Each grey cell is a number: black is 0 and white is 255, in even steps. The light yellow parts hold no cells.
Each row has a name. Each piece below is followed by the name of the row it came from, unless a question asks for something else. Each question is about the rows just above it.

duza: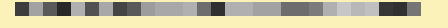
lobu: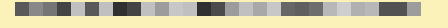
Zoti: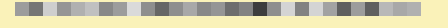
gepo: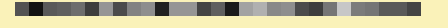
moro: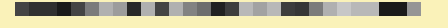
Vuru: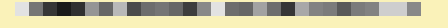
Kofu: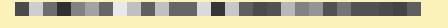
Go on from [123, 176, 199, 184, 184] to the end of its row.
[26, 26, 149]
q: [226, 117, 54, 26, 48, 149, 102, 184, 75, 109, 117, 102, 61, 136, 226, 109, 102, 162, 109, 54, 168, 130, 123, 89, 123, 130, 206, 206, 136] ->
Vuru
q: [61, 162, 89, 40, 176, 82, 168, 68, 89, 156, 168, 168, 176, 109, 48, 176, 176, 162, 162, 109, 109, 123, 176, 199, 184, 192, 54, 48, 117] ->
duza
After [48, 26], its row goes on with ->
[68, 123, 176, 156, 40, 176, 68, 176, 130, 109, 33, 61, 184, 162, 184, 61, 54, 123, 176, 199, 184, 184, 26, 26, 149]
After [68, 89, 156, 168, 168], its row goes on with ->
[176, 109, 48, 176, 176, 162, 162, 109, 109, 123, 176, 199, 184, 192, 54, 48, 117]

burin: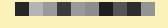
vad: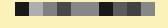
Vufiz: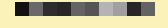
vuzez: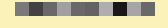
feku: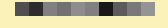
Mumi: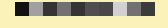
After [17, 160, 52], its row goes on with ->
[113, 52, 79, 72, 209, 113, 59]
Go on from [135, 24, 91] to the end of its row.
[66, 135]
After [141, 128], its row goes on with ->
[24, 91, 121, 148]
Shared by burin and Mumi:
[59]
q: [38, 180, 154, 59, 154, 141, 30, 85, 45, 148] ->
burin

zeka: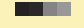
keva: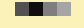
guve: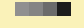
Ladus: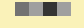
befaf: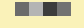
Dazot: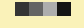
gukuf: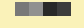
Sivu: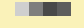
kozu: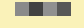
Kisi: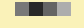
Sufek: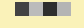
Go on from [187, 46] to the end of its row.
[180]
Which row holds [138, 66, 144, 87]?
kozu

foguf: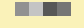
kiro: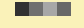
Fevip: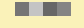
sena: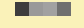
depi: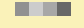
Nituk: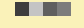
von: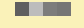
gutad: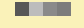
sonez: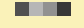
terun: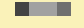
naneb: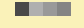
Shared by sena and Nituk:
[61]
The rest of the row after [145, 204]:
[167, 103]
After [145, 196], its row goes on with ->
[87, 117]
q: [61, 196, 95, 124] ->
Nituk
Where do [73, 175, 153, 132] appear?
naneb
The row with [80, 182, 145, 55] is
sonez
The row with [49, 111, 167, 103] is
kiro

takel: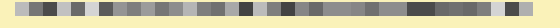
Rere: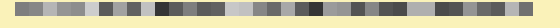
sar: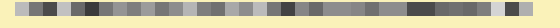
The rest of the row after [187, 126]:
[67, 134, 105, 141, 141, 134, 112, 141, 141, 75, 75, 105, 112, 105, 126, 212, 75, 175]
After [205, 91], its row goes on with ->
[161, 97, 193, 53, 91, 126, 91, 97, 199, 193, 134, 105, 168, 91, 53, 155, 148, 83, 134, 83, 75, 175, 175, 75, 83, 148, 105, 91, 181, 112]
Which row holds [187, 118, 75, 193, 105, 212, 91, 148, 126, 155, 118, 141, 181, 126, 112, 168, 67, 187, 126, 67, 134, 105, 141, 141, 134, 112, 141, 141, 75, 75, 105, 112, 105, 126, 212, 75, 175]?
takel

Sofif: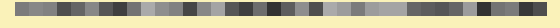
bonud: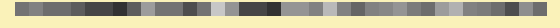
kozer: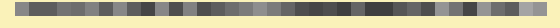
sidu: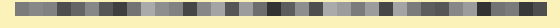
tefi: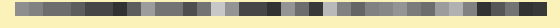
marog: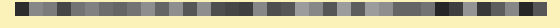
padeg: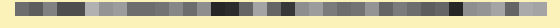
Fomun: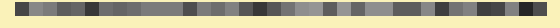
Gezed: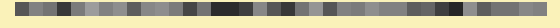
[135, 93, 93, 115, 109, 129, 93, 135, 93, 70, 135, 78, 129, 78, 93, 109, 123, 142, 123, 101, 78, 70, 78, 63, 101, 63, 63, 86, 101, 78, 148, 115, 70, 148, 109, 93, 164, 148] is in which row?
kozer
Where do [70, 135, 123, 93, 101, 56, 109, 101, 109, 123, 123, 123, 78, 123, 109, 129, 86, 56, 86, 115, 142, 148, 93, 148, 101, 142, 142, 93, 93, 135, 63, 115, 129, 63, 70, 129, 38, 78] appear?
Fomun
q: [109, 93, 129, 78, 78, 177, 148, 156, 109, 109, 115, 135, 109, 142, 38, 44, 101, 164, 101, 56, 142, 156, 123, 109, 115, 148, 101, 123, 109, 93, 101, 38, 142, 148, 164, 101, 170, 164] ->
padeg
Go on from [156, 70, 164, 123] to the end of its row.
[93, 86, 135, 156, 50, 115, 123, 56, 78]

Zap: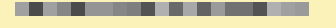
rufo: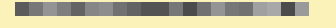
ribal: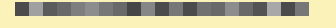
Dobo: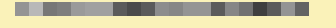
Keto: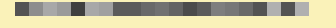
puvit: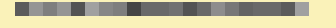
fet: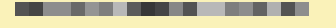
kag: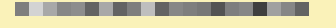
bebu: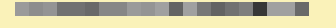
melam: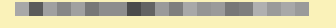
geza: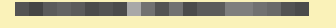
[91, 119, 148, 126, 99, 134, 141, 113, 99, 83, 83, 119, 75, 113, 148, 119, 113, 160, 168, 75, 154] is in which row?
rufo
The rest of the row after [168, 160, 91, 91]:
[105, 113, 99, 75, 91, 126, 119, 105, 83, 176, 83, 176]
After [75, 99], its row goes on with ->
[154, 126, 168, 148, 154, 119, 126, 176, 154, 168, 154]
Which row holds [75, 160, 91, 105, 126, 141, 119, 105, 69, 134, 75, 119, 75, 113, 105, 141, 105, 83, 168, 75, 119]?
ribal
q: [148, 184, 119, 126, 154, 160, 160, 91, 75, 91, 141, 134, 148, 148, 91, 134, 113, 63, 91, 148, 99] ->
Dobo
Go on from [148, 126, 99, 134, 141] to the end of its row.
[113, 99, 83, 83, 119, 75, 113, 148, 119, 113, 160, 168, 75, 154]
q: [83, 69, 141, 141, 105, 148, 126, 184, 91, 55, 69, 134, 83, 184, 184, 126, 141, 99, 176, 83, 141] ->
fet

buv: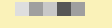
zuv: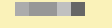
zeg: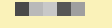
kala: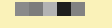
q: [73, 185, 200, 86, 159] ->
zeg

